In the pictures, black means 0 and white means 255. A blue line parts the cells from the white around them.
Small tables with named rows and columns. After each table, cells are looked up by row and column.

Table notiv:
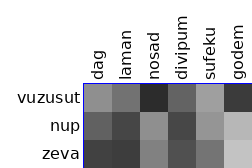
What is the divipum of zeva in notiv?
80
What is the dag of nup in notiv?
97
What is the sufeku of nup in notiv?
149
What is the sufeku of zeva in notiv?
116
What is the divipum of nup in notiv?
71
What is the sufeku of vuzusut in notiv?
159
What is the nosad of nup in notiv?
143
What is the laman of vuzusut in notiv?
114
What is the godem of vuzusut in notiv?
59
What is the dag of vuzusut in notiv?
143
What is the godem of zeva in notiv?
195

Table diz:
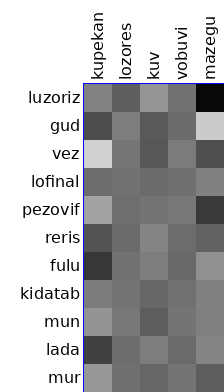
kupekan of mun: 148
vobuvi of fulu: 105
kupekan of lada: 65
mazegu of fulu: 144
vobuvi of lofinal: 111
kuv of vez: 87
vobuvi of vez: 123
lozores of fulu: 113
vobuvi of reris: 108
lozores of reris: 107
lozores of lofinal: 114
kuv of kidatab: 102
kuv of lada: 125
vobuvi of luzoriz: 114
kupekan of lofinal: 109
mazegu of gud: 203

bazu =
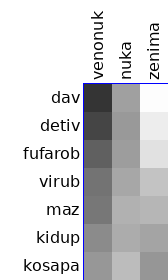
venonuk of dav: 52
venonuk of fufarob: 96
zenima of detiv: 237
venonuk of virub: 115
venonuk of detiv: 69
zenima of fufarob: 225
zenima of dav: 253
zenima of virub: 195
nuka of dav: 160
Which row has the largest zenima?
dav

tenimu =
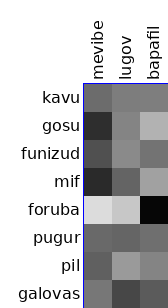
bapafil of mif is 161
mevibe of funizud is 80
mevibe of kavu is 108
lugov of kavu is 125
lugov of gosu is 132
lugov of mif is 100
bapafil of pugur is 111
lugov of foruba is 199
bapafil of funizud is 115

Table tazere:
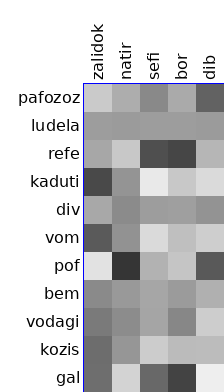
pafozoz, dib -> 98
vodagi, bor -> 135
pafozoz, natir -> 173
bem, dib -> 176
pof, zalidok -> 226
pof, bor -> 197
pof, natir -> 53
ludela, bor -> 157
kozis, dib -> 188
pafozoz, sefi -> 137
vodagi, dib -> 205
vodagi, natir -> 140
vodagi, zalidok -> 122
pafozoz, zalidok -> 202
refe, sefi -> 79
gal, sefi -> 104
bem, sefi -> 166
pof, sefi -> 178

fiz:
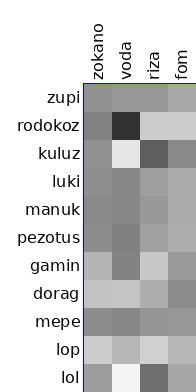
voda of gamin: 131
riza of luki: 158
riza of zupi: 151
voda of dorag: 196
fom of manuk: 171
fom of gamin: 153
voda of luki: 136
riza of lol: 111
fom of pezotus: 174
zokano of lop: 204
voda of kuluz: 229
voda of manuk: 135
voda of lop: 182
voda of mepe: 135
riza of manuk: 152
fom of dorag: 140
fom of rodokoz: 205
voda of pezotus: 129

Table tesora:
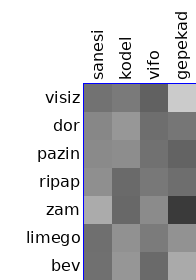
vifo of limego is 123
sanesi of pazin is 138
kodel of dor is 151
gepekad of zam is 58
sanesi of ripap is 143
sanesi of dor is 135
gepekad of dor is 118
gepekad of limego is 146
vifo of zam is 139
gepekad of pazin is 99
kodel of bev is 150
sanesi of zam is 171

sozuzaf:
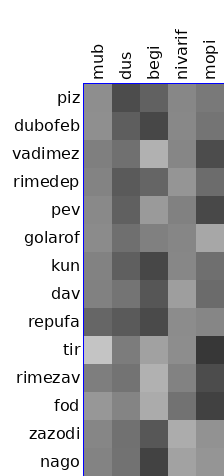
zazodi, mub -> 134
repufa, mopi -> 134
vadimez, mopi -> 76
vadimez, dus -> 112
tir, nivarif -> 141
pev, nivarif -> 129
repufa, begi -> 74
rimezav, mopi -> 76
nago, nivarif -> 162
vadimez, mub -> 127
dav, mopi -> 107
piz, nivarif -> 135
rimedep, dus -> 90
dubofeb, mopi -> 116
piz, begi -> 97
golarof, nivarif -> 134
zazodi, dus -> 113
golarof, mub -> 139
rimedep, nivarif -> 149
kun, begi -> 71

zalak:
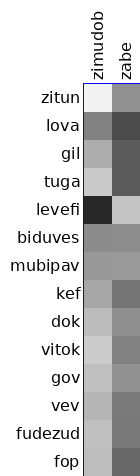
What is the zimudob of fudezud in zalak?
191
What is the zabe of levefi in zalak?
195
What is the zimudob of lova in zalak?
130
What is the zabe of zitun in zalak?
145
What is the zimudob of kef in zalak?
167
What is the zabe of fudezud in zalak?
121
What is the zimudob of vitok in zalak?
203
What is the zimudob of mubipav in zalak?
153
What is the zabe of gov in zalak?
145
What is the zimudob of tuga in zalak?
202

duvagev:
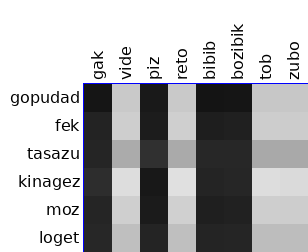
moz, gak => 37
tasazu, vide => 171
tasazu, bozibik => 39
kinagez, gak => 45
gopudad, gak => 21
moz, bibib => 31
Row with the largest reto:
kinagez

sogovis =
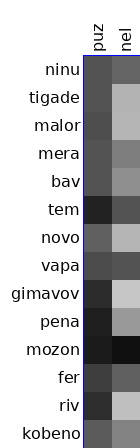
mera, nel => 125
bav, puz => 83
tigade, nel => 179
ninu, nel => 100
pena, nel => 153
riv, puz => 45
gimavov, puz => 44
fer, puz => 62
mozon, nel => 16
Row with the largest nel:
gimavov

